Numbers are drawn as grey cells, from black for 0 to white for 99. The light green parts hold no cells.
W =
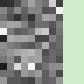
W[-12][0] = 18
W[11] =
[59, 34, 34, 30, 26, 48, 37, 40, 58]
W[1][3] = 38
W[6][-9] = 56
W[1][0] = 52
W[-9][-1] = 49
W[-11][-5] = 52
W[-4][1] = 54
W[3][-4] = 43
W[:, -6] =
[49, 38, 35, 50, 39, 65, 38, 68, 67, 60, 60, 30]
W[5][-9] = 14
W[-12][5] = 50
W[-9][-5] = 32
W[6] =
[56, 49, 45, 38, 34, 43, 67, 37, 41]
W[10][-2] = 51
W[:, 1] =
[19, 37, 32, 64, 48, 67, 49, 58, 54, 48, 44, 34]
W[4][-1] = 45
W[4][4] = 45
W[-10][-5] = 20
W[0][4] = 63
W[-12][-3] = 44
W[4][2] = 36
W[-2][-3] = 36
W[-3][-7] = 84

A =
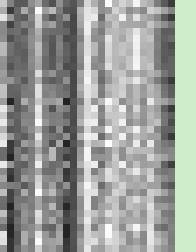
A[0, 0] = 78
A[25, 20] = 60
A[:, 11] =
[48, 69, 66, 63, 56, 50, 57, 56, 54, 50, 64, 61, 68, 62, 49, 63, 62, 69, 52, 69, 48, 59, 61, 69, 48, 56, 69, 68, 56, 55, 57, 62, 48, 55, 62, 59]
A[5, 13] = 55
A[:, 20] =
[73, 53, 67, 62, 73, 72, 70, 67, 73, 72, 62, 73, 59, 61, 53, 59, 58, 56, 68, 67, 57, 72, 60, 61, 69, 60, 68, 53, 70, 65, 57, 61, 71, 53, 53, 60]
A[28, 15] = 77
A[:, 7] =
[32, 72, 32, 62, 42, 35, 33, 33, 35, 35, 57, 36, 50, 53, 59, 32, 48, 49, 34, 45, 32, 72, 72, 42, 42, 52, 62, 72, 50, 71, 50, 64, 38, 46, 62, 61]
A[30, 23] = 48
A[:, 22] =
[48, 75, 53, 64, 50, 48, 50, 48, 49, 48, 64, 48, 63, 65, 68, 60, 64, 74, 52, 62, 56, 56, 69, 64, 51, 63, 62, 75, 51, 60, 69, 65, 48, 68, 75, 65]
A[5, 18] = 77
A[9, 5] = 64
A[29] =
[42, 14, 47, 54, 48, 64, 52, 71, 41, 15, 29, 55, 91, 50, 63, 67, 77, 55, 74, 70, 65, 86, 60, 60, 53]
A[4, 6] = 44
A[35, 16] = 79
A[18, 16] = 75
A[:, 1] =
[50, 23, 58, 26, 41, 31, 44, 43, 39, 33, 40, 58, 39, 39, 14, 56, 37, 48, 34, 58, 22, 22, 14, 58, 24, 19, 49, 26, 26, 14, 26, 22, 14, 15, 20, 20]
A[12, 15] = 72
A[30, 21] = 82
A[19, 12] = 93
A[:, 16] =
[71, 81, 71, 76, 72, 72, 71, 72, 71, 72, 75, 71, 75, 75, 82, 75, 77, 78, 75, 73, 80, 71, 79, 75, 75, 80, 71, 82, 74, 77, 78, 76, 74, 82, 82, 79]
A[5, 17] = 65
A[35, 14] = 61
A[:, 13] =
[68, 83, 91, 69, 58, 55, 71, 71, 57, 53, 74, 72, 81, 80, 58, 92, 81, 92, 62, 91, 69, 50, 57, 92, 50, 70, 79, 87, 50, 50, 75, 65, 50, 74, 86, 64]
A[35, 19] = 70
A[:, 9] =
[39, 32, 56, 33, 39, 29, 37, 38, 36, 30, 42, 56, 40, 44, 14, 49, 36, 47, 27, 56, 14, 36, 24, 56, 21, 24, 56, 36, 28, 15, 26, 30, 14, 14, 21, 23]
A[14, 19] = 70
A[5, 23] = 38
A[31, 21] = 81
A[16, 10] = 30
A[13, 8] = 46
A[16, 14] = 53
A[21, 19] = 72
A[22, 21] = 82
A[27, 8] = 48

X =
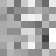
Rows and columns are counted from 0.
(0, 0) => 70
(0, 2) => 45
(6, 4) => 95
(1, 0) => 64
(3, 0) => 66
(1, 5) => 69
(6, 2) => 47
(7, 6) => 76
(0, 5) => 59
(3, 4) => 50
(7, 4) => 55
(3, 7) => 56
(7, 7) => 64
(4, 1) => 55
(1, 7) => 57
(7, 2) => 65
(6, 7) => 89
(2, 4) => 94

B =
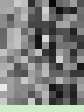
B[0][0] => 64
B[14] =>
[78, 51, 46, 42, 79, 28, 66, 16, 25, 40, 16, 43]
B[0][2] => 79
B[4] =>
[40, 68, 73, 41, 57, 17, 30, 17, 30, 32, 13, 53]
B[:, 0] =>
[64, 65, 53, 54, 40, 41, 42, 75, 59, 67, 72, 59, 91, 63, 78]
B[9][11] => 9
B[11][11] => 57
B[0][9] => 45
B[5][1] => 67
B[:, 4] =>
[18, 45, 32, 27, 57, 36, 44, 56, 41, 70, 62, 65, 48, 33, 79]
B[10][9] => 43
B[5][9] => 31
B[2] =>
[53, 33, 59, 73, 32, 28, 73, 41, 30, 58, 64, 41]
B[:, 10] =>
[61, 13, 64, 43, 13, 23, 46, 18, 29, 54, 22, 44, 16, 13, 16]
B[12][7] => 8
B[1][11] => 44
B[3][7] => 22
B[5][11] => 25
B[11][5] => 49
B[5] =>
[41, 67, 75, 60, 36, 7, 84, 31, 49, 31, 23, 25]
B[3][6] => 27
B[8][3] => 73
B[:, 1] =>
[63, 67, 33, 44, 68, 67, 70, 61, 43, 69, 44, 62, 61, 60, 51]
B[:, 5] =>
[46, 28, 28, 27, 17, 7, 8, 74, 31, 47, 54, 49, 68, 50, 28]
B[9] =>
[67, 69, 31, 45, 70, 47, 70, 31, 18, 58, 54, 9]
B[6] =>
[42, 70, 75, 55, 44, 8, 56, 11, 45, 44, 46, 20]
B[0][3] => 74

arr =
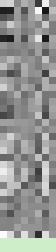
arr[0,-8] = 80
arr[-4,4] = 55
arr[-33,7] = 73
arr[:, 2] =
[53, 61, 60, 65, 59, 57, 53, 49, 63, 45, 38, 52, 48, 67, 55, 53, 54, 59, 54, 63, 48, 45, 59, 53, 48, 55, 74, 45, 50, 43, 52, 53, 62, 49]
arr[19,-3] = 40
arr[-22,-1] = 65
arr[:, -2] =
[92, 9, 40, 78, 56, 10, 52, 36, 76, 58, 25, 68, 68, 46, 45, 36, 28, 69, 51, 79, 68, 76, 40, 80, 85, 79, 84, 80, 42, 54, 36, 49, 50, 86]
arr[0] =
[80, 82, 53, 68, 60, 23, 92, 57]
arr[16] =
[27, 33, 54, 50, 54, 76, 28, 60]
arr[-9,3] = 72
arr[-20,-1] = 61
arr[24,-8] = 92
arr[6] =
[57, 51, 53, 50, 56, 61, 52, 61]
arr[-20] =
[42, 48, 55, 48, 60, 68, 45, 61]
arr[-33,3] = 32
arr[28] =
[46, 41, 50, 56, 51, 60, 42, 58]
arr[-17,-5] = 59
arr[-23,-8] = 66
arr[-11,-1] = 49
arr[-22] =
[81, 64, 48, 65, 59, 39, 68, 65]
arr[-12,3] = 43
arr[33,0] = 98
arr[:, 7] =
[57, 73, 63, 49, 48, 64, 61, 53, 50, 62, 69, 46, 65, 47, 61, 64, 60, 51, 58, 40, 61, 55, 59, 49, 55, 43, 30, 57, 58, 59, 60, 57, 56, 58]
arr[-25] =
[74, 58, 45, 67, 56, 49, 58, 62]
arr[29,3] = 58
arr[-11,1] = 73

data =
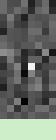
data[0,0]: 42
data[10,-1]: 42
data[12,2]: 25
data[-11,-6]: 29
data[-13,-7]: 33
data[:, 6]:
[41, 43, 32, 30, 23, 35, 34, 53, 15, 28, 24, 22, 27, 20, 15, 44, 33]
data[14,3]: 0
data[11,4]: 36
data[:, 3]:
[44, 36, 13, 22, 29, 30, 34, 15, 17, 13, 4, 23, 30, 23, 0, 36, 30]
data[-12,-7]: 33
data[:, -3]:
[29, 39, 31, 35, 42, 34, 45, 17, 38, 20, 31, 45, 50, 31, 27, 43, 34]
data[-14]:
[24, 39, 25, 22, 37, 35, 30, 42]
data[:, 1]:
[30, 32, 47, 39, 33, 33, 36, 51, 47, 34, 29, 36, 33, 34, 28, 46, 31]
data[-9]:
[24, 47, 28, 17, 38, 38, 15, 38]
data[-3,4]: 33
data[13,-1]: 22
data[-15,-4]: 35
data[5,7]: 38
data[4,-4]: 42
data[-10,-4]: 24
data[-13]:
[14, 33, 32, 29, 42, 42, 23, 40]

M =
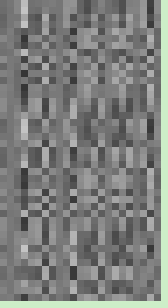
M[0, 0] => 43
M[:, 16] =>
[39, 41, 59, 49, 65, 46, 63, 37, 37, 63, 54, 65, 49, 50, 35, 30, 31, 52, 44, 35, 29, 64, 61, 54, 44, 62, 57, 32, 65, 33, 57, 42, 39, 29, 30, 46, 32, 29, 66, 66, 35, 29, 59]
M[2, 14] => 34
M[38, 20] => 49
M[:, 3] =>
[73, 76, 64, 75, 34, 21, 27, 72, 26, 56, 21, 46, 21, 24, 29, 39, 61, 74, 76, 69, 47, 51, 60, 71, 22, 25, 22, 35, 30, 32, 68, 22, 24, 50, 57, 76, 64, 43, 38, 42, 63, 54, 24]
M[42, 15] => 51
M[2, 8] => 45
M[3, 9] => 58
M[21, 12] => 48
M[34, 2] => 53
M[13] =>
[50, 47, 43, 24, 50, 50, 43, 47, 47, 39, 41, 52, 59, 49, 46, 49, 50, 59, 43, 44, 37, 65, 41]
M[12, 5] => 52
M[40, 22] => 52
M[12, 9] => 37
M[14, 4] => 57
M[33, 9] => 44
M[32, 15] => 47
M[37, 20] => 39
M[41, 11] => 41
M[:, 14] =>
[50, 48, 34, 41, 32, 49, 35, 52, 57, 32, 43, 31, 47, 46, 58, 61, 58, 39, 46, 53, 62, 31, 33, 38, 52, 36, 41, 61, 33, 60, 36, 54, 55, 61, 59, 43, 57, 62, 32, 31, 55, 61, 39]
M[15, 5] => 61
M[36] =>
[48, 45, 53, 64, 50, 53, 36, 55, 47, 50, 66, 39, 35, 35, 57, 42, 32, 36, 39, 49, 50, 34, 53]
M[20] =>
[52, 46, 51, 47, 56, 60, 27, 60, 48, 43, 69, 42, 43, 32, 62, 43, 29, 44, 31, 47, 41, 48, 50]
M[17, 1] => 46
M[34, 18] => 35
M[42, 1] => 48
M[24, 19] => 44
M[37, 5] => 61
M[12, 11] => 53
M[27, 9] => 39
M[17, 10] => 41
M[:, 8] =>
[46, 46, 45, 46, 45, 47, 46, 46, 48, 45, 47, 45, 47, 47, 48, 48, 47, 45, 46, 47, 48, 45, 45, 45, 48, 46, 47, 48, 46, 48, 45, 48, 48, 48, 47, 46, 47, 48, 45, 45, 47, 48, 46]
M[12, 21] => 68
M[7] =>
[44, 45, 53, 72, 46, 47, 44, 50, 46, 54, 60, 39, 31, 39, 52, 43, 37, 32, 46, 50, 56, 27, 53]
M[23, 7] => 37
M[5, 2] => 43
